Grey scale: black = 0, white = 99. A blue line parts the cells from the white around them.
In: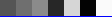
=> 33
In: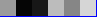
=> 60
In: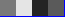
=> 47
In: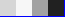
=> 83
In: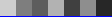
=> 80
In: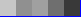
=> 77
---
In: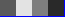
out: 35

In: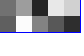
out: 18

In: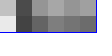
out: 29

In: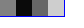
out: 40

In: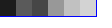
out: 27

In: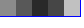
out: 27

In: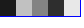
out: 18

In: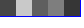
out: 27

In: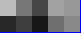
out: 15
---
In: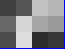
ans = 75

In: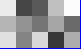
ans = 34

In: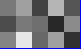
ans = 26

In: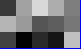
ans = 84

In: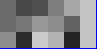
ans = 31

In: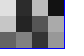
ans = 73

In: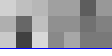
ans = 71

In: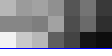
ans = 63

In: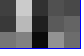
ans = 19
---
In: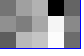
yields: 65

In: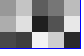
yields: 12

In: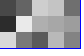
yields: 68

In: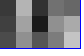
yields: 10

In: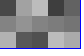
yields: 51

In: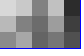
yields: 42

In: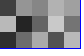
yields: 39

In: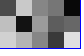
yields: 60
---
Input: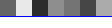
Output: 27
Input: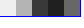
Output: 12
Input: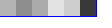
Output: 80
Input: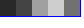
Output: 80
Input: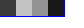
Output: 57
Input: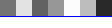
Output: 73
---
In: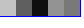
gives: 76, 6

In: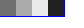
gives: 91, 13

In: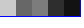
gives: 79, 7

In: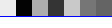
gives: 92, 1

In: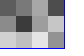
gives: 89, 23

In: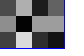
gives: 85, 1

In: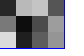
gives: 85, 5
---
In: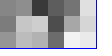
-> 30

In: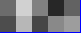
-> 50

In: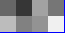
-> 21

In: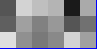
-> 59

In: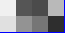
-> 33

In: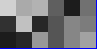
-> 33

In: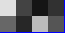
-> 26

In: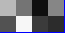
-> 45

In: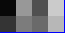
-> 59

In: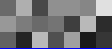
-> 24
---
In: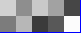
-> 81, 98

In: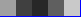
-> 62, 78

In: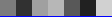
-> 48, 81

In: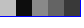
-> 75, 22

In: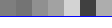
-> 49, 67

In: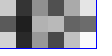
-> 79, 97

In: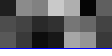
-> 12, 22

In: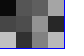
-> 4, 72

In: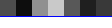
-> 30, 22

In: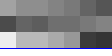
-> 63, 20
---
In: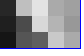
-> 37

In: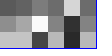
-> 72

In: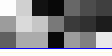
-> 60

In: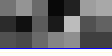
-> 55

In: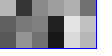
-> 9

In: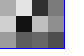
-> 36
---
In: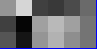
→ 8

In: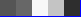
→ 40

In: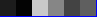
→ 1

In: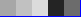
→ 75

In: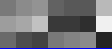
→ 30

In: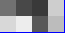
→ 92

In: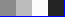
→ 73
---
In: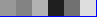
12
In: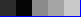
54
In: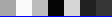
83
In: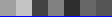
18
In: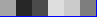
86
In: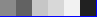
84
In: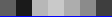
67
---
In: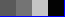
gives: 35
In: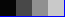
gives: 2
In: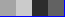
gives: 64
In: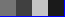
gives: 45
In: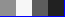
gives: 56
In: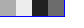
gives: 67
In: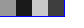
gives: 59
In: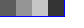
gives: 36
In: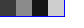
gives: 23
